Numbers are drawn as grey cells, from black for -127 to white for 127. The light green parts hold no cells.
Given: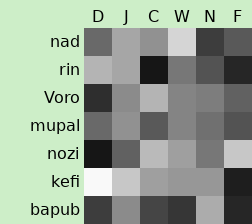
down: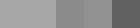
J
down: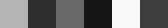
D
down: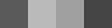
C
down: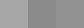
J

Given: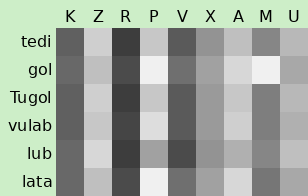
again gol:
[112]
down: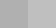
U

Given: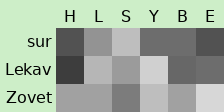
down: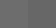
B
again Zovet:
[33]
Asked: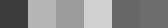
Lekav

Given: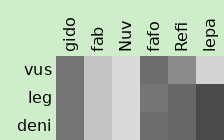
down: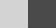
lepa
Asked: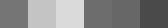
deni

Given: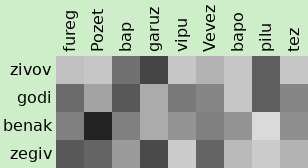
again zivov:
[70]
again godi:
[6]
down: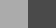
garuz

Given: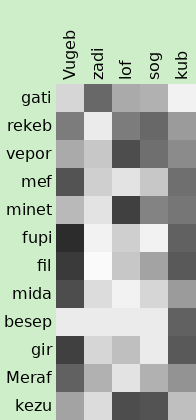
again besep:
[107]
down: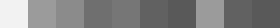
kub
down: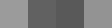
kub

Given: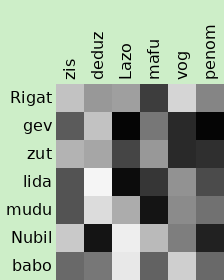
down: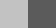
zis
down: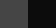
Lazo

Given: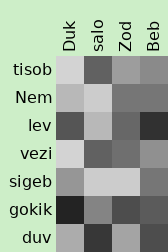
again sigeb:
[76]
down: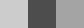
Zod

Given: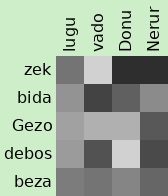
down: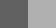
Donu
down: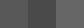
Nerur
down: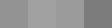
lugu

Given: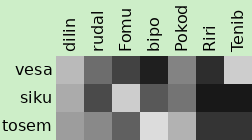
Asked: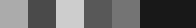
siku
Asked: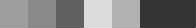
tosem
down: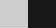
Tenib
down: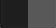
bipo
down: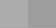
dilin
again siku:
[-103]
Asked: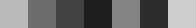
vesa

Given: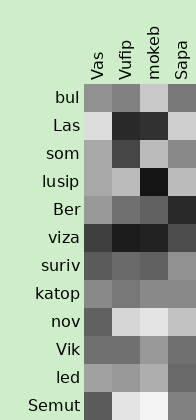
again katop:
[9]
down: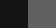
mokeb
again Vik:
[-15]
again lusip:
[59]

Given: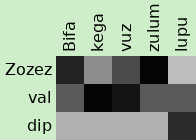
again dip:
[48]
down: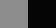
kega
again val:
[-37]
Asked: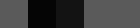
val
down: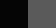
zulum
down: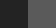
Bifa

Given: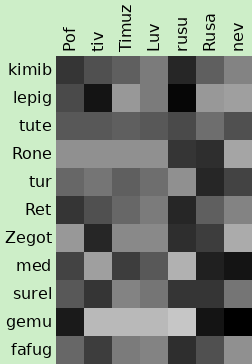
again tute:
[-39]
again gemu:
[57]
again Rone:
[16]

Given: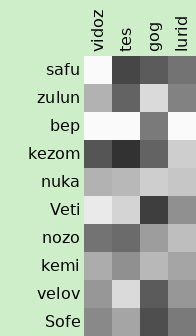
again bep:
[122]
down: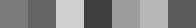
gog

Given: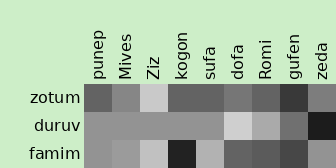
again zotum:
[-28]
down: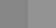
Mives
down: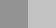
Ziz
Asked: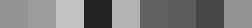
famim
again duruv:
[19]
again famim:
[19]
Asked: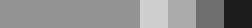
duruv

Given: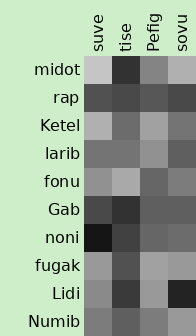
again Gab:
[-32]
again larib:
[-11]
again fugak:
[25]

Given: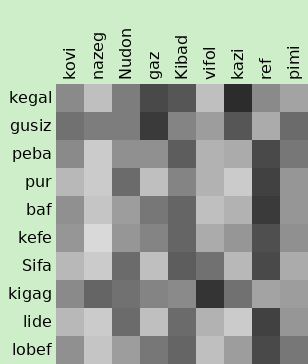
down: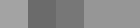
pimi
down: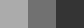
vifol

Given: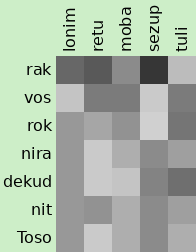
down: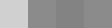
sezup
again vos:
[-4]
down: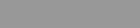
lonim
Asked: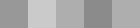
Toso
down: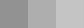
moba

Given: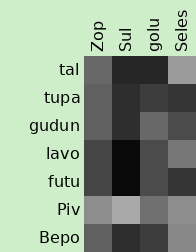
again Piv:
[13]
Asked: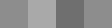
Piv
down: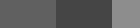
Zop

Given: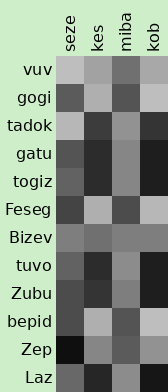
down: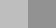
kob
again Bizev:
[-1]
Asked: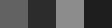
tuvo

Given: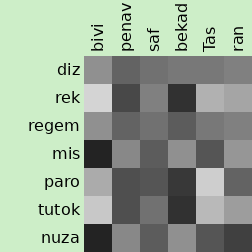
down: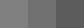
saf
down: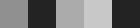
bivi

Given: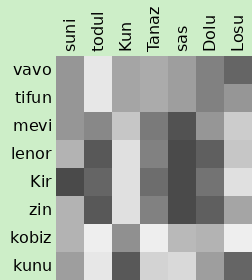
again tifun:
[22]
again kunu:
[30]
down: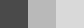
sas
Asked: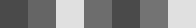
Kir

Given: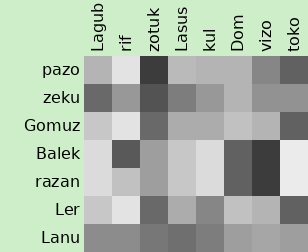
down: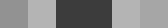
vizo
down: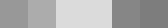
kul
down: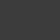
vizo
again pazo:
[52]
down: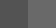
zotuk

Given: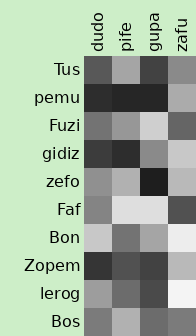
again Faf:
[94]
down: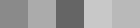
zafu
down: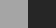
pife
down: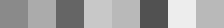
zafu
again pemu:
[-89]

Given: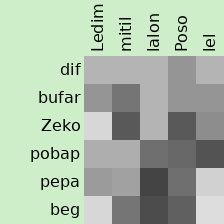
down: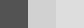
lel
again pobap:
[46]
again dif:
[52]
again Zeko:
[-38]
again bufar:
[21]
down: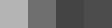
lalon

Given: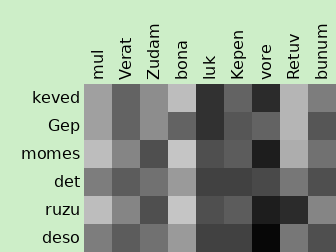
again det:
[-62]
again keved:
[-28]
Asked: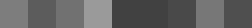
det

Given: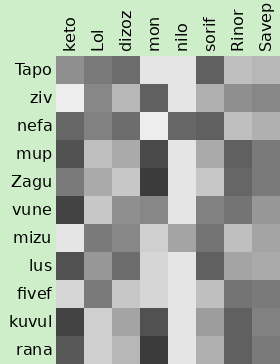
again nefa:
[-25]
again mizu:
[36]
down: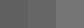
Rinor
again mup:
[42]
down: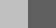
Rinor
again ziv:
[7]
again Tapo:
[101]

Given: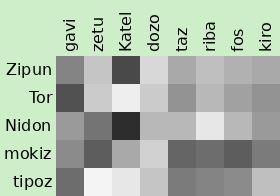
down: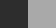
Katel
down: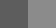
fos
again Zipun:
[41]
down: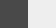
Katel
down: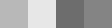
riba

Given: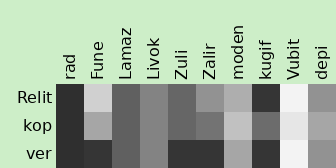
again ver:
[-74]
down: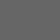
Zuli
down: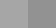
depi
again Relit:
[18]
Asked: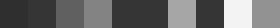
ver

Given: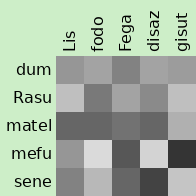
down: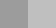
gisut
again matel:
[-25]
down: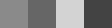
disaz
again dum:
[35]
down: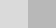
fodo

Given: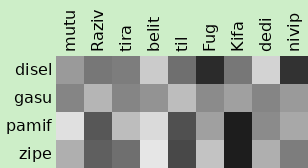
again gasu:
[5]
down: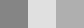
mutu
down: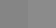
dedi

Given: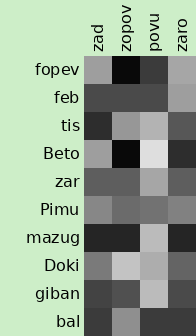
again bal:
[-68]
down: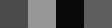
zopov
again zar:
[-33]
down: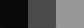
zopov
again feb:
[-53]
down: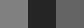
zaro
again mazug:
[-90]

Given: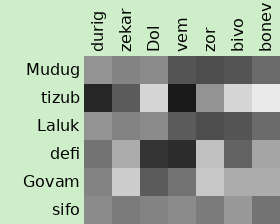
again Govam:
[44]
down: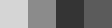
Dol
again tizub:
[85]
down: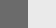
bonev

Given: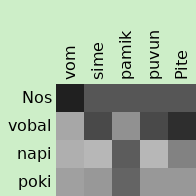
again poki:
[24]
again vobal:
[-54]
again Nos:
[-41]
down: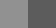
pamik
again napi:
[55]
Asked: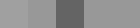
poki

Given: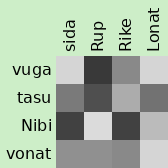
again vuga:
[85]
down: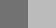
Lonat
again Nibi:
[-62]
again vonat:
[16]
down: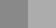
Rike
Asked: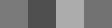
tasu

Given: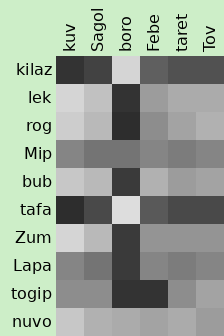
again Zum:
[20]
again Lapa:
[5]
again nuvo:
[43]
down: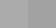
taret
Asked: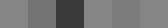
Lapa
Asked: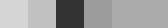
lek

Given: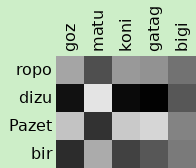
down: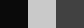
koni
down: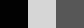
gatag

